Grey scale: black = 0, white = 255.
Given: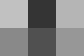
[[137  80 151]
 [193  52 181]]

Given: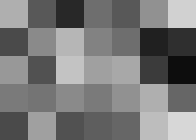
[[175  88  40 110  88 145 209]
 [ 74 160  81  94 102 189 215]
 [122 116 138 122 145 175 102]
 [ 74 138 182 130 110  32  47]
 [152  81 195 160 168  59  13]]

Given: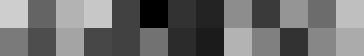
[[122  77 164  71  65 114  43  27 179 128  50 135 171]
 [206 100 179 199  65   0  50  35 141  58 149 108 191]]

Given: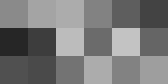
[[ 80  74 115 172 130 158]
 [138 164 172 130  94  67]
 [ 38  61 188 107 195 101]]

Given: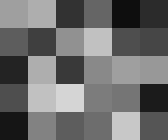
[[159 174  50 101  14  43]
 [ 35 174  57 137 159 152]
 [ 21 130  93 109 200  85]
 [ 93  63 145 193  78  70]
 [ 78 193 213 124 117  27]]

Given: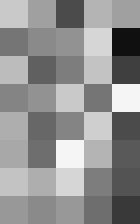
[[201 160  75 180 160]
 [188  96 125 195  63]
 [174 103 132 207  75]
 [117 138 146 214  16]
 [152 138 152 110  57]
 [132 146 201 117 245]
 [195 174 214 125  83]
 [168 110 245 180  89]]

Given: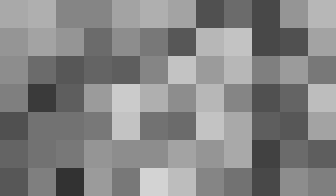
[[ 87 127  50 155 120 211 189 133 114  72 141 127]
 [141 107  87 100  94 133 195 155 183 127 155 120]
 [127  58  94 155 203 175 141 183 133  80 100 189]
 [ 80 114 114 120 195 114 107 195 169  94  87 163]
 [100 114 120 149 141 141 163 149 169  65 107  94]
 [169 175 133 133 163 175 163  80 107  72 149 183]
 [149 163 149 107 141 120  87 183 195  72  80 163]]

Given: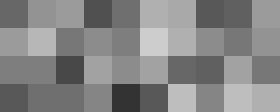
[[126 126  72 162 140 162 103  96 162 119]
 [ 88 111 111 133  51  88 190 133 190 176]
 [155 183 119 140 126 205 176 140 119 147]
 [103 147 155  80 111 176 169  88  96 155]]
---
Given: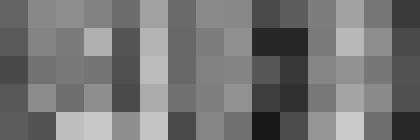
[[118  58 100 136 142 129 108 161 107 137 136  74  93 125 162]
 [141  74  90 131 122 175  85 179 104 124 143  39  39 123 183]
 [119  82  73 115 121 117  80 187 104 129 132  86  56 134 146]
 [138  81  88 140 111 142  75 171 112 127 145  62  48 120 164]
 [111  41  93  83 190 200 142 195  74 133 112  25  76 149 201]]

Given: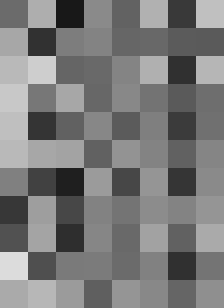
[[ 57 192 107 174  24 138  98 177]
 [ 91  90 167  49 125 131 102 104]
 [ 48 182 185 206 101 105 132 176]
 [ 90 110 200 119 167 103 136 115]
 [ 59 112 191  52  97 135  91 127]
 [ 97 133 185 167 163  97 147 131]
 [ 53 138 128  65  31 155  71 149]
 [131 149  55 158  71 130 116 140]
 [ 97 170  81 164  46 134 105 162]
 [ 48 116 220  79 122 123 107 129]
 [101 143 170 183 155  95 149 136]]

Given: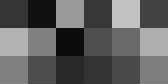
[[194  67  53  16 153  55]
 [105 174 178 128  12  79]
 [ 73 126 127  77  41  51]]

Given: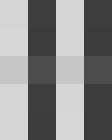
[[213  62 213  62]
 [214  60 215  60]
 [198  76 198  76]
 [214  61 213  62]
 [215  60 214  60]]

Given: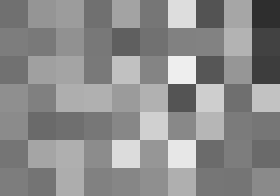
[[166  46 112 149 156 112 163 118 221  83]
 [179  66 125 121 145 120  95 113 129 130]
 [150  61 113 160 164 121 193 132 238  86]
 [111 194 143 128 174 176 155 177  84 206]
 [123 118 139 106 111 119 135 208 136 182]
 [125 106 117 165 175 140 220 150 231 107]
 [117 138 125 116 173 129 134 143 175 118]]

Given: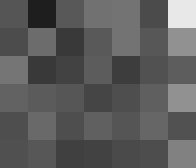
[[ 75 232  85  30  88 113 115]
 [ 87 145  76 108  57  89 115]
 [ 81  93 117  57  66  92  61]
 [ 95 145  98  91  86  69  78]
 [102  81  78 105  78  96  85]
 [ 77 129  80  87  64  66  74]]

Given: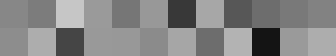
[[121 130 135 124 198 154 118 152  56 167  87 109]
 [154 173 141 173  69 153 152 139 166 109 179  20]]

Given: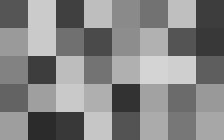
[[191  61  85 203  64 190 138 114]
 [ 84  56 154 202 112  74 141 177]
 [207  94 130  61 189 115 176 212]
 [107 153  99 159 201 175  50 162]
 [119 167 158  43  56 198  83 171]]
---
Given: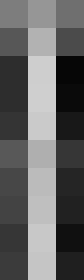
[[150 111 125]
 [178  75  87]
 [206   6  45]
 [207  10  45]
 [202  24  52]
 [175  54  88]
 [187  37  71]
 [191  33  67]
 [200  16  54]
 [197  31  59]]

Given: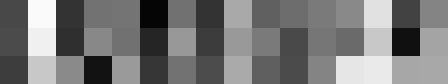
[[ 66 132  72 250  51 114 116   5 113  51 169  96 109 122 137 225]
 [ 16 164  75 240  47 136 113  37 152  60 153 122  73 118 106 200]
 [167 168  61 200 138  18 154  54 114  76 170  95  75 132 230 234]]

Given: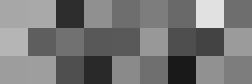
[[225 110 167 169  45 144 110 125 105]
 [ 67 155 181  94 113  88  89 152  78]
 [145 125 157 158  79  41 138 111  25]]

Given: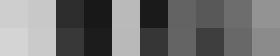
[[109 147 206 200  45  24 186  26  99  88]
 [104 139 212 202  56  28 185  54 100  62]]

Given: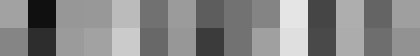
[[100 159 162  16 151 152 187 113 155  93 114 132 229  69 174]
 [110 146 133  45 155 162 203 104 151  59 114 160 223  73 172]]

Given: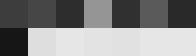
[[ 90  41  61  70  45 149  48]
 [230 230  22 222 230 227 225]]
